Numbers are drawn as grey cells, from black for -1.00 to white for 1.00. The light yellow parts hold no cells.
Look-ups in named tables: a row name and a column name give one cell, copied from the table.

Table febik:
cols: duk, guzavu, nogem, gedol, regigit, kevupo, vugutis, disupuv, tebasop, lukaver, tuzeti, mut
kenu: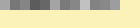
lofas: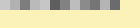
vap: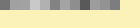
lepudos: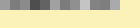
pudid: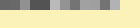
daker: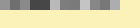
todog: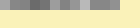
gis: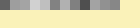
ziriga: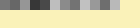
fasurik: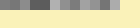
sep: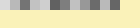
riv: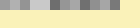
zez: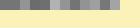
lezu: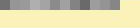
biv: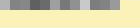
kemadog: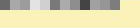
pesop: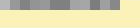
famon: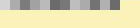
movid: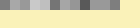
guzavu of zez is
-0.08
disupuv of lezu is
0.03
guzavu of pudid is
-0.18
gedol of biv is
-0.25
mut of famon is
-0.16
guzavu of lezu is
0.18
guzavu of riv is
0.39

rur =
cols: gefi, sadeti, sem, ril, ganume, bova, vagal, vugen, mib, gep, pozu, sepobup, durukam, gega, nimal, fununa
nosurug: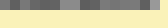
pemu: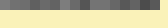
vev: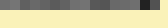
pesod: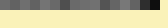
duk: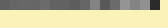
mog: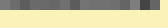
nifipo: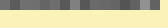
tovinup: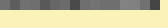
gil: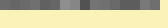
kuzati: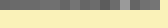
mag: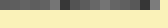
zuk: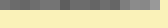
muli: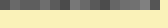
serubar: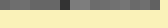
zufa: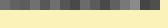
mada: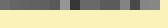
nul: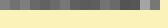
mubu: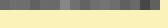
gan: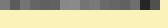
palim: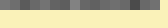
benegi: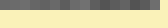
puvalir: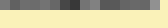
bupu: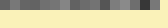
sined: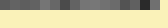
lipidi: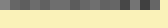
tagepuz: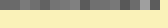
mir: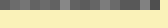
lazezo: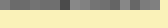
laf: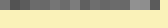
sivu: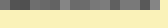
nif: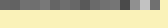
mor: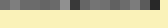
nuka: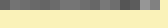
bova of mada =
-0.30
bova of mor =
-0.17
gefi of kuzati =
-0.19
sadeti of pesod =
-0.23
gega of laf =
0.14
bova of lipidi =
-0.14
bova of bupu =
-0.08

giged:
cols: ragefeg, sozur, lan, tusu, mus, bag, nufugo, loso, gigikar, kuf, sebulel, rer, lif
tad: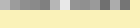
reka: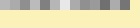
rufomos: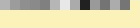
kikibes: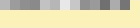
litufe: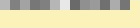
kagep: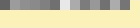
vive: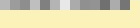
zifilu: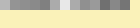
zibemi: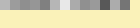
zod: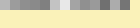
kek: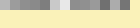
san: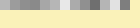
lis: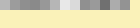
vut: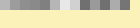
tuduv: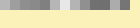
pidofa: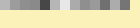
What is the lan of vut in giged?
0.12
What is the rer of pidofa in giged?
0.35
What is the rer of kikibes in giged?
0.35
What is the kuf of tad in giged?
0.21
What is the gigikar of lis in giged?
0.13
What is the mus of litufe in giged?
0.00
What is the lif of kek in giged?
-0.08
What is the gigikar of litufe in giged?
0.13
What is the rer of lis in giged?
0.35
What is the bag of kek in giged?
0.58
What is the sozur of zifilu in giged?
0.16
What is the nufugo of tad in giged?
0.82
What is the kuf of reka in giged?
0.21
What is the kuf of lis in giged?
0.21
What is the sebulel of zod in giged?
-0.12
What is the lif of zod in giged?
-0.08
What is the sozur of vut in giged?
0.22
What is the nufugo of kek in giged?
0.82

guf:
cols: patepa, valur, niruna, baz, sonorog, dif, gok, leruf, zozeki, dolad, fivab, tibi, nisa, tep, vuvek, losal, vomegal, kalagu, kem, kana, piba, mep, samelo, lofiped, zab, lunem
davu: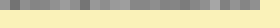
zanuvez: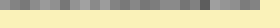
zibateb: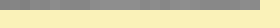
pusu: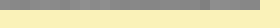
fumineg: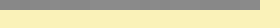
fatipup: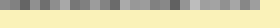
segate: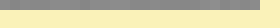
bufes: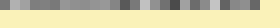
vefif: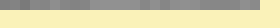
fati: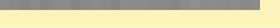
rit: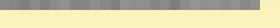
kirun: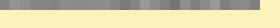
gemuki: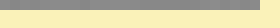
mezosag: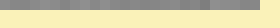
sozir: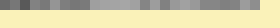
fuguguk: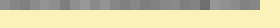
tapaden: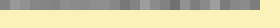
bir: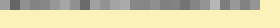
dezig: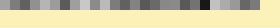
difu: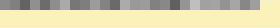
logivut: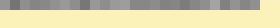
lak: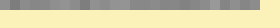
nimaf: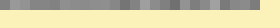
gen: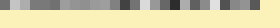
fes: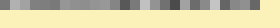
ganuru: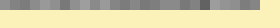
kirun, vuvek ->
0.20
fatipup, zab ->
0.06
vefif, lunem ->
0.08
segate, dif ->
0.09
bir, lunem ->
0.17
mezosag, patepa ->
0.10
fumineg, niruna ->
0.05
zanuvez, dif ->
0.13
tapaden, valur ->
0.19
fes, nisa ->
-0.31
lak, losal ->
0.09
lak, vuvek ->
0.07
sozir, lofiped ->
0.03

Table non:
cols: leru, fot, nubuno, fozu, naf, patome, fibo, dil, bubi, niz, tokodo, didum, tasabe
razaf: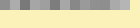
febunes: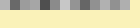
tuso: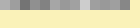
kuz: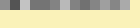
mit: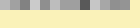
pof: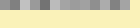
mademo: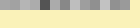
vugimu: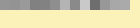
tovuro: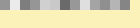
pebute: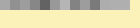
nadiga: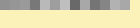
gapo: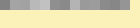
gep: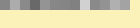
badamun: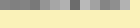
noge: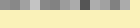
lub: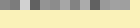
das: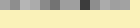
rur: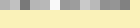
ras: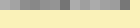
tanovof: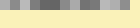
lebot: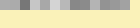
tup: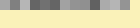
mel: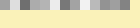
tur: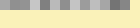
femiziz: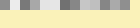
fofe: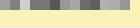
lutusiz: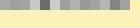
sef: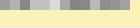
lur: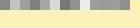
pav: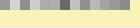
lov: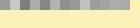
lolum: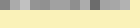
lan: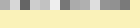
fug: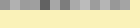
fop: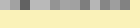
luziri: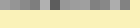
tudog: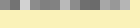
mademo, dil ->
0.49
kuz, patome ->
0.03
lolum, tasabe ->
0.40
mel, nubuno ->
-0.13
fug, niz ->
0.23
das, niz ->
0.11
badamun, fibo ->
0.39
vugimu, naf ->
0.02
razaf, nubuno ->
-0.05
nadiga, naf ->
0.45
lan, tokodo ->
0.16
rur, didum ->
0.17
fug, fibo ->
-0.02
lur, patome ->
0.70
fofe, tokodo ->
0.38
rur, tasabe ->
0.01
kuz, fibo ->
0.45
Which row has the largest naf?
femiziz

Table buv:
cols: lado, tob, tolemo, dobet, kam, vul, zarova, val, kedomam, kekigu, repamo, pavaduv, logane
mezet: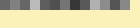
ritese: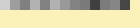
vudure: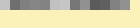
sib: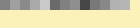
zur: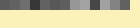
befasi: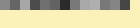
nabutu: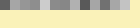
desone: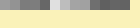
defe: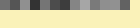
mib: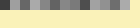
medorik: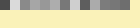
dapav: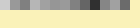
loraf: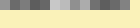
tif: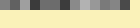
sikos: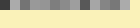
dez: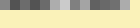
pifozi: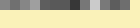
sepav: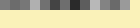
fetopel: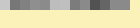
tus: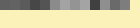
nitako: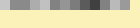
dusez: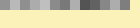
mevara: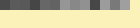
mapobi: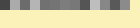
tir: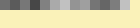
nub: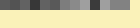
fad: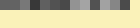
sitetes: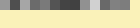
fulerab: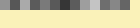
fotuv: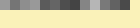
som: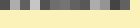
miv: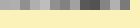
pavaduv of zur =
0.03
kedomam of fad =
0.29
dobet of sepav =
0.38
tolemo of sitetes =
0.30
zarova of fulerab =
-0.58
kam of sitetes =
-0.04
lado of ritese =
0.63
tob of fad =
-0.22
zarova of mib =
0.06
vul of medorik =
0.36
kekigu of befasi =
0.37
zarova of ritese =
0.20

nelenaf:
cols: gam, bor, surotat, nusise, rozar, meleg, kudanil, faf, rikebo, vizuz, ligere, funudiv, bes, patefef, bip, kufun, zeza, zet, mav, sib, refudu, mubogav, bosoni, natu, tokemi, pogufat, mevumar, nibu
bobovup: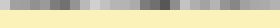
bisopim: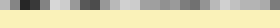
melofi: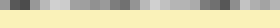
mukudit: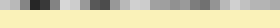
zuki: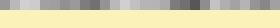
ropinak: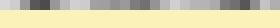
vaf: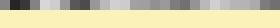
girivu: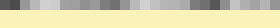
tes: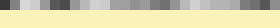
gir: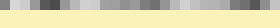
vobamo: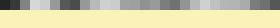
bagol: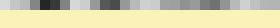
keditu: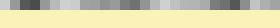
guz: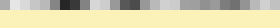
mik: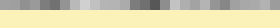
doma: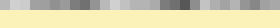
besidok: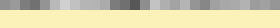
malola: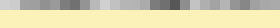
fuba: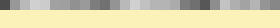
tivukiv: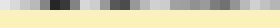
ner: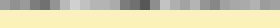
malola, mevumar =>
0.32
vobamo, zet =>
-0.11
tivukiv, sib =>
0.14
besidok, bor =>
0.21
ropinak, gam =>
0.69
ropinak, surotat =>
0.20
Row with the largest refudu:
vobamo

